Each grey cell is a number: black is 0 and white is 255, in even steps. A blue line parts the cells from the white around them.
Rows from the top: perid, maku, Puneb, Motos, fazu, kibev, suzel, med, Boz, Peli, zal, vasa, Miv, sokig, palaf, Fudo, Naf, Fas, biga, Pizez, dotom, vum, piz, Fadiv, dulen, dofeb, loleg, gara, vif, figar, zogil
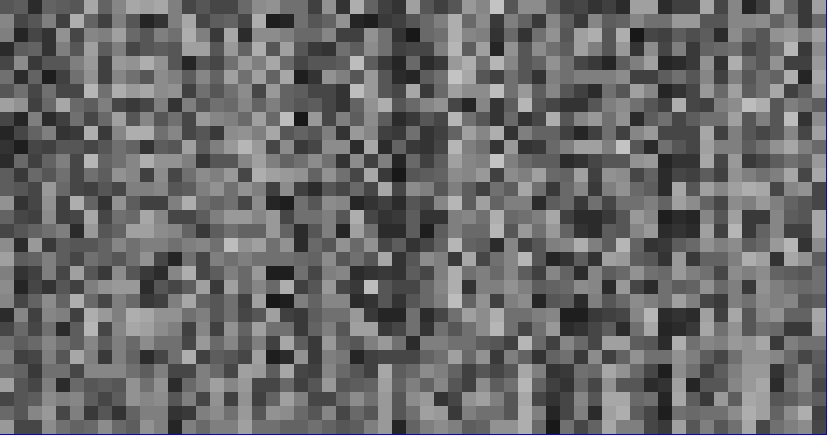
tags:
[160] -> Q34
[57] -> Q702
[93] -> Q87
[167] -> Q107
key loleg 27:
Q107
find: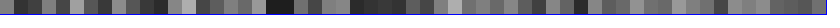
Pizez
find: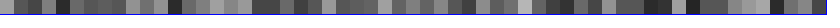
gara
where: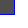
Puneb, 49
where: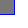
dofeb, 24

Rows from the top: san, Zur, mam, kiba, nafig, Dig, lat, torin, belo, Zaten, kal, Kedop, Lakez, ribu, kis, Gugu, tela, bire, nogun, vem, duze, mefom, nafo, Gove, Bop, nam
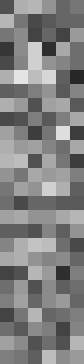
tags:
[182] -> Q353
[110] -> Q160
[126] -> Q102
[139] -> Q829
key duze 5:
Q160
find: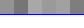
Lakez

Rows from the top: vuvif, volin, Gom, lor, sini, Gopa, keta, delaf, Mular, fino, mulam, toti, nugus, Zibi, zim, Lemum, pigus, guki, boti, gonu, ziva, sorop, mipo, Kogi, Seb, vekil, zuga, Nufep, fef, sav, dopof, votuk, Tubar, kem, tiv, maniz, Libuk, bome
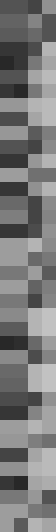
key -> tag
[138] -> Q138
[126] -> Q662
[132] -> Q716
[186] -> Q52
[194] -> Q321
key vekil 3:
Q716
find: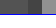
vuvif
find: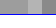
guki
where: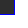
Seb, 1
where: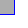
tiv, 3
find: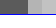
Kogi

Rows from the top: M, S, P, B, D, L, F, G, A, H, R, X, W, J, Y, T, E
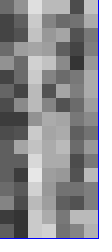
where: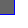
F, 0
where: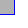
E, 6
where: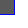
J, 1

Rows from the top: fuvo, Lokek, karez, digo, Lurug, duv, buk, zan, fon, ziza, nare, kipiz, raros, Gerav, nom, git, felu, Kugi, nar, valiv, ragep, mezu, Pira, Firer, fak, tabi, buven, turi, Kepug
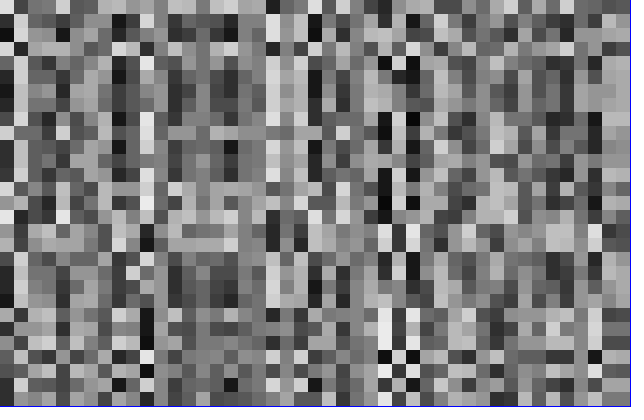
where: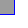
turi, 35
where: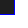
fuvo, 19
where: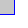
turi, 31

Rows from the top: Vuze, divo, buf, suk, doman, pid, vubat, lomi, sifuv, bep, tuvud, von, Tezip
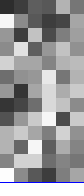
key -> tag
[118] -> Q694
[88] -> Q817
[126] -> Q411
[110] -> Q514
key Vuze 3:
Q817
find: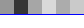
vubat
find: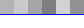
bep
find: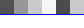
sifuv
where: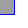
buf, 5
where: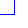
Tezip, 0

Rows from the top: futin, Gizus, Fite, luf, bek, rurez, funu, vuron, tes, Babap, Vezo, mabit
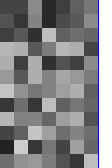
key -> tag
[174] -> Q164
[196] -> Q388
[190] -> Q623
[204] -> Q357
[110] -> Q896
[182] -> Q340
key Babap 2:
Q388
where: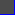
Gizus, 4
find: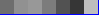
mabit
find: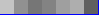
funu
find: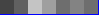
Babap
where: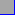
rurez, 4

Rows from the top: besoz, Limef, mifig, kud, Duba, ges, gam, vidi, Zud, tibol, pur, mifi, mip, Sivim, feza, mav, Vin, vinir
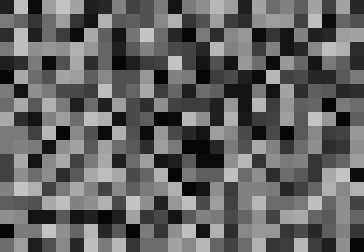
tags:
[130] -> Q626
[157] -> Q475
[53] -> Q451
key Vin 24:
Q626
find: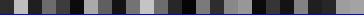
mifig
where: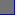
mifig, 9
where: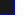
Zud, 17

